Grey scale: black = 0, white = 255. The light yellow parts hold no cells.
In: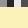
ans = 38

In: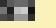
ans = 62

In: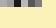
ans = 156

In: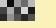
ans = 144

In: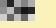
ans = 104

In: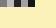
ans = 190
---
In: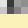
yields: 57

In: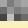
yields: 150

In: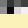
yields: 52

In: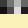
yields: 116

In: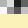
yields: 220

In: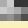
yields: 189
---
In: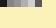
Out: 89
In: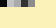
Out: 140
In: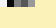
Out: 153
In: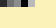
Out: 186
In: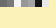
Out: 232
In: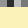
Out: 120
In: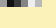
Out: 185
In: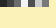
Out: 120
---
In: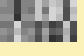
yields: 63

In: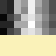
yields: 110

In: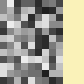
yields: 70

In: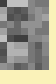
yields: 119

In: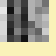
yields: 145
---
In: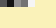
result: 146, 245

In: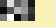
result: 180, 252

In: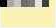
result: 108, 226

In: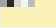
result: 215, 244

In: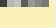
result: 92, 194

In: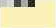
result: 70, 213
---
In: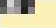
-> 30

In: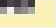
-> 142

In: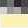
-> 168

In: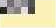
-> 222

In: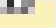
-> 106

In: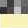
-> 195
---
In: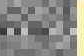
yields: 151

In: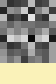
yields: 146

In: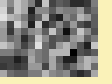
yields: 196

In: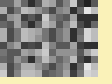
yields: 103

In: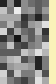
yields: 35

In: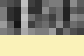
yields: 93

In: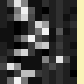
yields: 31

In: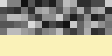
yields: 217
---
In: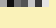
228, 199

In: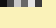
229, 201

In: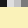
222, 195

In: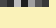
189, 159

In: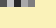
198, 169

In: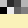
234, 193

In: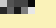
231, 203
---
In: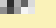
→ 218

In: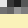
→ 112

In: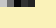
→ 35

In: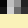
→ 22

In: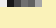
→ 97

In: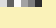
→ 125

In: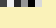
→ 1

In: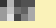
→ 82
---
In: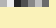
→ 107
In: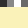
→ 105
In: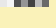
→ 105
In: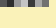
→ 113
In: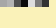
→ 51
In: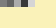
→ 213
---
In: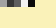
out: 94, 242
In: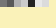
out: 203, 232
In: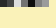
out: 114, 222
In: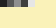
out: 143, 230
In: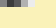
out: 89, 236
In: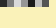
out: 150, 217
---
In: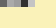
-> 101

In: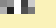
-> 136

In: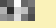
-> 76

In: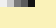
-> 240

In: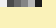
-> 241

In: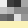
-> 238

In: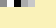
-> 142

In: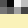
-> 80
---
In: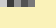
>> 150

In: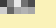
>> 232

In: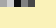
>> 16

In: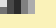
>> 43

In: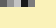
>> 195

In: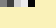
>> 210

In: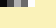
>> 178
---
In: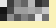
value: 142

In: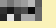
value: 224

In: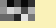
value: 104

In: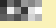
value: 111

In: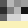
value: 212

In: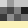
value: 141

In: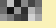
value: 123

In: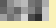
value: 117

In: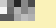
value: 91

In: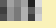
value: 148
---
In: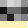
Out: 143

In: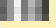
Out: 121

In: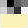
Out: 118

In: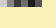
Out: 109

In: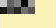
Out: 9

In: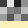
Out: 143
